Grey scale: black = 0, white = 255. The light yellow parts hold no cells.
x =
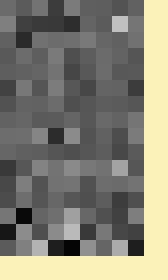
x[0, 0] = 107
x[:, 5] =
[95, 100, 121, 93, 88, 71, 86, 87, 83, 86, 120, 81, 79, 103, 57, 144]
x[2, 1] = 42
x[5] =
[66, 120, 85, 124, 87, 71, 100, 99, 60]
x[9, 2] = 94
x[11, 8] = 115
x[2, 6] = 102
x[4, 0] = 94
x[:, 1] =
[91, 64, 42, 108, 97, 120, 99, 102, 110, 96, 87, 126, 110, 9, 140, 128]
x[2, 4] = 111
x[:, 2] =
[115, 58, 113, 94, 101, 85, 98, 90, 133, 94, 131, 83, 85, 101, 79, 179]
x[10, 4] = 138
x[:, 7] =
[83, 192, 97, 99, 88, 99, 91, 99, 77, 72, 163, 107, 61, 65, 71, 171]
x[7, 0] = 98
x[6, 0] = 82
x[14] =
[22, 140, 79, 139, 186, 57, 120, 71, 65]
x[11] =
[72, 126, 83, 114, 116, 81, 109, 107, 115]
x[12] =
[76, 110, 85, 103, 86, 79, 93, 61, 79]
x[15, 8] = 30
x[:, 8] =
[97, 117, 113, 85, 89, 60, 86, 117, 123, 90, 86, 115, 79, 126, 65, 30]
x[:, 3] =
[60, 57, 108, 122, 115, 124, 108, 91, 44, 85, 115, 114, 103, 111, 139, 30]
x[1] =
[127, 64, 58, 57, 45, 100, 91, 192, 117]
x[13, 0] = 118
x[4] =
[94, 97, 101, 115, 70, 88, 108, 88, 89]
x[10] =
[57, 87, 131, 115, 138, 120, 114, 163, 86]
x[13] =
[118, 9, 101, 111, 160, 103, 80, 65, 126]

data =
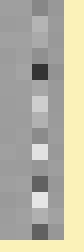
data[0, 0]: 159
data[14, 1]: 159
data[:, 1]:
[159, 157, 161, 160, 164, 158, 158, 157, 159, 157, 156, 161, 157, 161, 159]
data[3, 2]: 144
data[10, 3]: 158
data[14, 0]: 158
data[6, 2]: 206
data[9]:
[160, 157, 226, 153]
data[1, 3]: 155
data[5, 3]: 154
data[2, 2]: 170
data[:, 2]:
[135, 180, 170, 144, 52, 167, 206, 177, 139, 226, 150, 97, 229, 176, 97]
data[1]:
[156, 157, 180, 155]

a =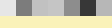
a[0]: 230
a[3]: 197
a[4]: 141

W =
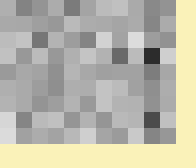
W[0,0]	175
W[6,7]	179
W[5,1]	170
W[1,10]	171
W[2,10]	146
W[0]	[175, 131, 148, 172, 123, 164, 187, 192, 170, 137, 147]
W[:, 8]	[170, 171, 220, 187, 162, 161, 178, 181, 201]
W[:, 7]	[192, 165, 163, 105, 162, 187, 179, 185, 155]
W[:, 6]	[187, 170, 210, 178, 160, 195, 195, 149, 165]
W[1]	[169, 168, 159, 152, 186, 172, 170, 165, 171, 134, 171]
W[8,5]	207
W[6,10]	171
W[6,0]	179
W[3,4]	176
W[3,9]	44
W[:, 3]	[172, 152, 179, 152, 144, 143, 158, 192, 163]
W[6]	[179, 170, 148, 158, 179, 153, 195, 179, 178, 145, 171]
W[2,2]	118
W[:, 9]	[137, 134, 157, 44, 125, 143, 145, 75, 133]
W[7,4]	149
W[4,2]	163
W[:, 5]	[164, 172, 132, 196, 168, 173, 153, 178, 207]
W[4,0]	154

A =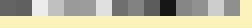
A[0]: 100
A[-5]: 22
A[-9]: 224
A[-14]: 96
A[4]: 154

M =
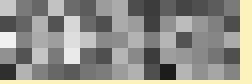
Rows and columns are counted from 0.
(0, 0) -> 200
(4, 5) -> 117
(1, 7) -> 171
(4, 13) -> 166
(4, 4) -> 89
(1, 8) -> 156
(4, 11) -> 181
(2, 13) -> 135
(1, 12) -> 151
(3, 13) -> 117
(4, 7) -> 155
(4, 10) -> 28
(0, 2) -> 103
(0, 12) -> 80
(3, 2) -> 196
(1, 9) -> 65
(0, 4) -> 107
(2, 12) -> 139
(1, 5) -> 104
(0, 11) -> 68
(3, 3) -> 122
